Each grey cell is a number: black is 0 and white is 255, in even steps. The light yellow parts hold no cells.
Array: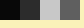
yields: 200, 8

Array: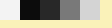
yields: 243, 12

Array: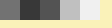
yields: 240, 56

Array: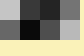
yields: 197, 10

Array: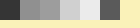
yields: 235, 53

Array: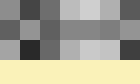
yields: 207, 41

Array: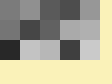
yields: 202, 40

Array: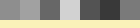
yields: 210, 57

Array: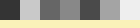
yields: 238, 52

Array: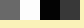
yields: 253, 3
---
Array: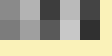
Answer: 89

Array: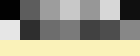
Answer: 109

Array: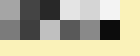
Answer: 192

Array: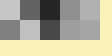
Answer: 72

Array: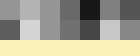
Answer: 149

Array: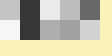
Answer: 174
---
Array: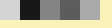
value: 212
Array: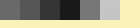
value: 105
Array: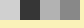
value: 208
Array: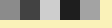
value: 139
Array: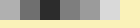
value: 176
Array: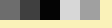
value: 109
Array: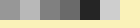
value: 151
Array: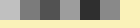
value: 192
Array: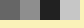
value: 102
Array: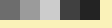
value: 109
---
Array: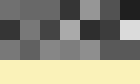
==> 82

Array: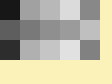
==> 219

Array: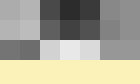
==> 136

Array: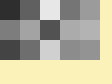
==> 117

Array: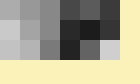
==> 91

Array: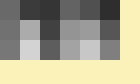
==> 80

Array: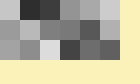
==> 169
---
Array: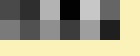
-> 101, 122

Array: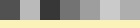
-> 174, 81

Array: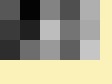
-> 175, 45

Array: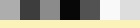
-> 221, 173

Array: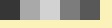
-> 88, 54

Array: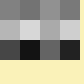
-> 121, 70

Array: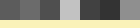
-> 143, 92

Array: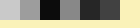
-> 65, 201

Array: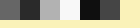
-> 69, 102
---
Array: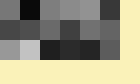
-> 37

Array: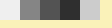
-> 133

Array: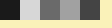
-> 106

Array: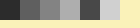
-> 95

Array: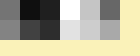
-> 45

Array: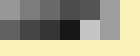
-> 69

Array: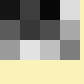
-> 55

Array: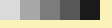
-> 124

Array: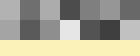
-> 83
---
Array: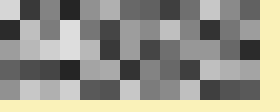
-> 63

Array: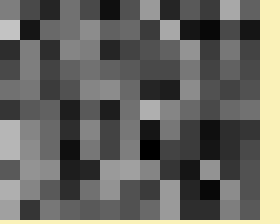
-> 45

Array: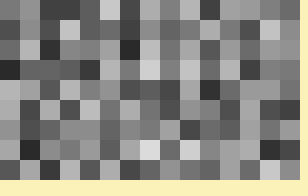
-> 107

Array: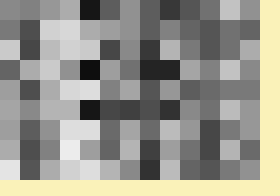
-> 85

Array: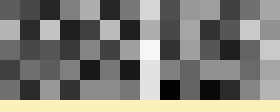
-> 43
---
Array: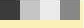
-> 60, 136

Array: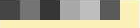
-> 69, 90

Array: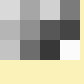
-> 217, 251

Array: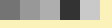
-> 116, 201

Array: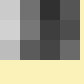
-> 203, 106

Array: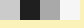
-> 203, 246
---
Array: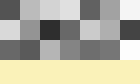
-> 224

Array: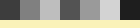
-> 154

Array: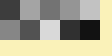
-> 164

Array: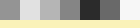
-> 181

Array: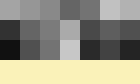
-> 178

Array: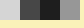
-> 71

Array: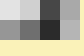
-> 181

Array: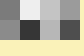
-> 183

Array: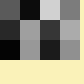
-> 159
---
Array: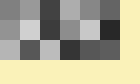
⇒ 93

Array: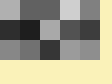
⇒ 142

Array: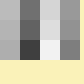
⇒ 126

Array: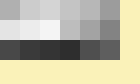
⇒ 94

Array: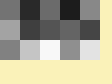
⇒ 227

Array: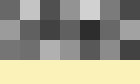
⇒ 66

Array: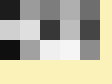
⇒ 140

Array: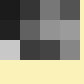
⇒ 134

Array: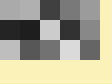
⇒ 101

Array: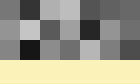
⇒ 77
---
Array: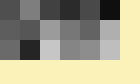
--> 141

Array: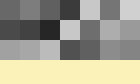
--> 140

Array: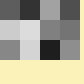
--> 30

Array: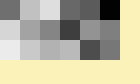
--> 77

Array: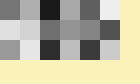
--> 59

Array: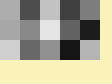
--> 21

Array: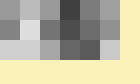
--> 90

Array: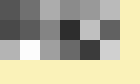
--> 59

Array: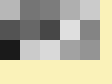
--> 162

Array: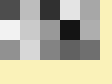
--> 97
